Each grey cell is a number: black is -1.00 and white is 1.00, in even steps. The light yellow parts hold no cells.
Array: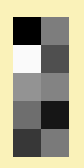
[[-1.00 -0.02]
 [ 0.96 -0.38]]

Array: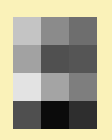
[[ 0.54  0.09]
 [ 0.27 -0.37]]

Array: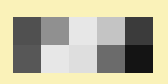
[[-0.37  0.13]
 [-0.32  0.81]]

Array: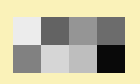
[[ 0.85 -0.22]
 [ 0.01  0.68]]

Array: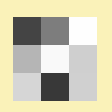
[[-0.47 -0.02]
 [ 0.42  0.95]]

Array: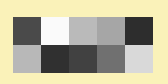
[[-0.42  0.96]
 [ 0.44 -0.62]]

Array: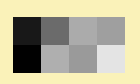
[[-0.81 -0.16]
 [-0.99  0.37]]

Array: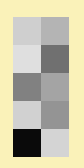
[[ 0.62  0.41]
 [ 0.75 -0.12]]
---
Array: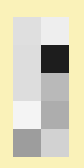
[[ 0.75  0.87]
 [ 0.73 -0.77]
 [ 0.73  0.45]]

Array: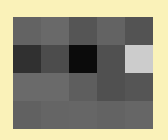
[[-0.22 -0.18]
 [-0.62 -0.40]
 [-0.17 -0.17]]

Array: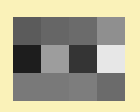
[[-0.29 -0.20]
 [-0.77  0.23]
 [-0.05 -0.05]]

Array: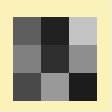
[[-0.26 -0.74]
 [ 0.00 -0.63]
 [-0.43  0.20]]

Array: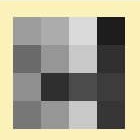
[[ 0.23  0.35]
 [-0.17  0.18]
 [ 0.13 -0.63]]

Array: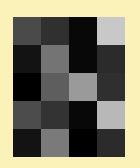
[[-0.42 -0.62]
 [-0.85 -0.09]
 [-1.00 -0.26]]

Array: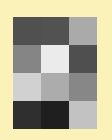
[[-0.37 -0.36]
 [ 0.04  0.84]
 [ 0.64  0.35]]

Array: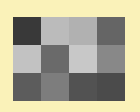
[[-0.55  0.47]
 [ 0.52 -0.17]
 [-0.28 -0.02]]
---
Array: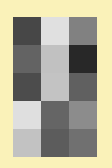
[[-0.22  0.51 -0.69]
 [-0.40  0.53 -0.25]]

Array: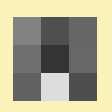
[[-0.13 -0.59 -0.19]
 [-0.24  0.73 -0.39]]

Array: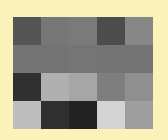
[[-0.09 -0.10 -0.08]
 [-0.62  0.38  0.30]]

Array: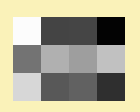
[[-0.10  0.38  0.24]
 [ 0.69 -0.31 -0.24]]

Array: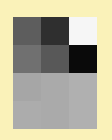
[[-0.12 -0.31 -0.92]
 [ 0.30  0.33  0.38]]

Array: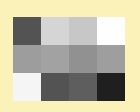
[[ 0.23  0.27  0.14]
 [ 0.92 -0.35 -0.26]]

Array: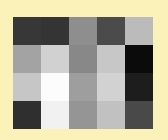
[[0.28 0.64 0.07]
 [0.55 0.98 0.24]]

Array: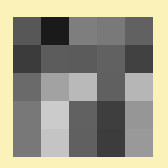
[[-0.54 -0.28 -0.29]
 [-0.17  0.27  0.45]]
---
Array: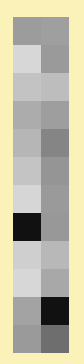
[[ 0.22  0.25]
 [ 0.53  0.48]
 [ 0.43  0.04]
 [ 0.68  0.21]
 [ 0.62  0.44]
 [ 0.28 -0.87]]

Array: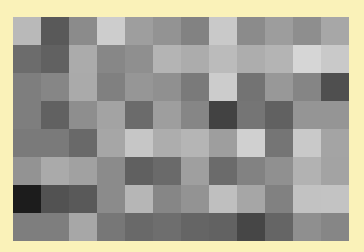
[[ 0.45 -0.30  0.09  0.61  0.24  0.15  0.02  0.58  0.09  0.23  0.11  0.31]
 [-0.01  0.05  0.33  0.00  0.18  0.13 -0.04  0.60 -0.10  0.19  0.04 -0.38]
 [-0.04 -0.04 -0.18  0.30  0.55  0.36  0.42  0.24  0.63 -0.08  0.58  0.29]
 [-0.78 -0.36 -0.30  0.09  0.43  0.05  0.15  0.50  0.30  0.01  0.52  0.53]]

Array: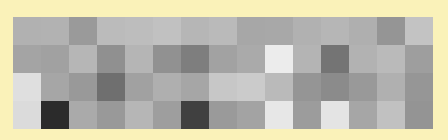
[[ 0.39  0.40  0.21  0.47  0.48  0.51  0.43  0.46  0.31  0.32  0.39  0.43
   0.37  0.17  0.53]
 [ 0.75  0.30  0.20 -0.13  0.26  0.37  0.30  0.56  0.59  0.46  0.17  0.09
   0.20  0.38  0.18]]

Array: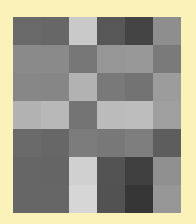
[[-0.18 -0.19  0.58 -0.32 -0.47  0.11]
 [ 0.06  0.05  0.40 -0.05 -0.10  0.22]
 [-0.17 -0.19 -0.03 -0.06 -0.01 -0.27]
 [-0.20 -0.20  0.68 -0.36 -0.58  0.18]]

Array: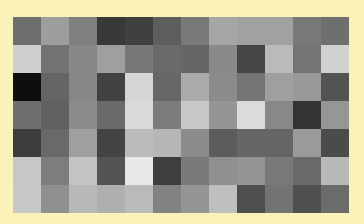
[[-0.14  0.24  0.00 -0.55 -0.50 -0.26 -0.05  0.30  0.26  0.26 -0.05 -0.13]
 [-0.89 -0.21  0.06 -0.48  0.67 -0.19  0.33  0.09 -0.08  0.25  0.19 -0.35]
 [-0.53 -0.18  0.25 -0.47  0.47  0.43  0.10 -0.28 -0.20 -0.21  0.21 -0.41]
 [ 0.57  0.12  0.44  0.37  0.46  0.02  0.17  0.50 -0.39 -0.10 -0.38 -0.16]]

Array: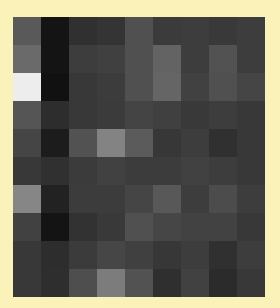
[[-0.30 -0.84 -0.62 -0.59 -0.37 -0.54 -0.52 -0.55 -0.52]
 [ 0.86 -0.87 -0.56 -0.53 -0.37 -0.21 -0.49 -0.37 -0.46]
 [-0.46 -0.78 -0.36  0.03 -0.29 -0.57 -0.52 -0.62 -0.56]
 [ 0.05 -0.73 -0.53 -0.53 -0.46 -0.31 -0.52 -0.40 -0.52]
 [-0.56 -0.65 -0.54 -0.45 -0.50 -0.57 -0.52 -0.62 -0.52]]
